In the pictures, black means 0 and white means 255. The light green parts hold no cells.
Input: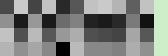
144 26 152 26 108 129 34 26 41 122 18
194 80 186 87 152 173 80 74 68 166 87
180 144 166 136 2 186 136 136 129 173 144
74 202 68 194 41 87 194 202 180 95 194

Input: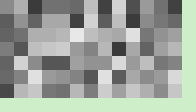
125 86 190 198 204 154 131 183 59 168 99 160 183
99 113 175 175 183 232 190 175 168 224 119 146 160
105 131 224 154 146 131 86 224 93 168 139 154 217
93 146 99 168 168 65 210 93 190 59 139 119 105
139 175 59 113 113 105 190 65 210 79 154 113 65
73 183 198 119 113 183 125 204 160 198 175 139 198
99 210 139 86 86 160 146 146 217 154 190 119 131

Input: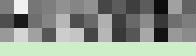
78 25 111 133 183 78 105 176 62 105 139 56 111 126
153 213 161 86 205 197 70 183 56 86 168 19 153 139
126 241 118 126 145 133 145 70 92 62 92 12 161 98

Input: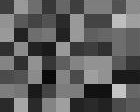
153 34 110 118 34 153 95 102 110 95
132 48 146 55 95 132 146 146 89 55
75 82 139 10 132 75 159 146 26 26
146 89 68 82 42 153 68 68 189 159
125 118 26 68 125 125 18 18 195 102
48 139 34 26 153 55 62 48 110 95
62 153 110 55 102 62 125 125 82 139
42 166 42 132 159 34 42 34 75 89

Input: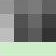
190 75 90 50
175 82 103 63
149 116 123 97

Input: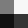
17 53
124 247

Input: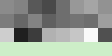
206 31 60 177 185 198 249 80
124 103 131 96 110 116 110 158
139 131 88 73 110 152 165 146

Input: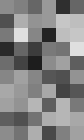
109 67 29 140 161 94
94 80 115 174 182 168
41 102 60 121 115 223
140 115 174 73 128 161
140 128 102 153 47 102
161 147 182 94 182 121
168 153 128 168 67 86
134 161 134 86 80 147
80 174 147 153 198 190
121 223 134 35 190 198

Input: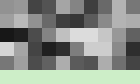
23 31 76 132 192 220 220 198 152 97
146 152 68 83 165 132 62 105 179 119
119 159 76 97 173 91 83 173 112 68
213 165 68 31 46 126 205 205 138 46
159 185 146 105 62 54 91 138 179 173
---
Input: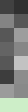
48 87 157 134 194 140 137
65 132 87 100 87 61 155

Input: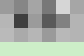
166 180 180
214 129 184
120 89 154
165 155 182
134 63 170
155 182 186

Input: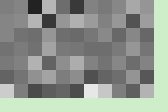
149 157 103 117 131 87 179
168 83 135 150 109 148 95
135 151 104 122 135 110 126
121 129 137 110 115 100 199
130 155 119 110 130 80 231
57 176 106 118 173 141 76
109 150 110 121 142 125 101
182 55 150 163 99 163 93
34 181 110 113 178 145 74
132 138 114 123 129 116 126
126 133 133 114 121 99 204

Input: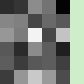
3 88 195 31 63 76
115 105 71 93 93 154
140 70 243 139 88 201
53 128 124 43 60 150
44 134 151 88 93 60

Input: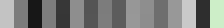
46 46
201 201
152 152
110 110
142 141
151 152
92 92
124 125
84 85
142 142
55 54
125 125
23 23
124 124
195 195

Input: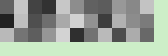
195 123 104
136 140 172
152 177 77
92 61 186
97 146 114
141 210 47
199 169 211
50 110 150
67 79 94
198 191 116
98 33 185

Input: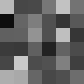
115 88 54 75 63 109
194 53 191 99 128 79
119 80 80 34 81 72
73 126 147 96 76 102
71 101 97 57 201 169
186 13 96 59 70 174

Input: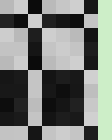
23 196 19 29 23 208 190 200 208 29
207 13 186 196 207 24 23 33 25 197
198 21 198 204 198 29 14 21 29 205
186 32 206 196 186 20 23 13 20 196
11 207 30 21 11 197 197 188 196 21
205 14 185 195 205 26 24 34 26 196
185 34 205 195 185 22 24 13 22 195
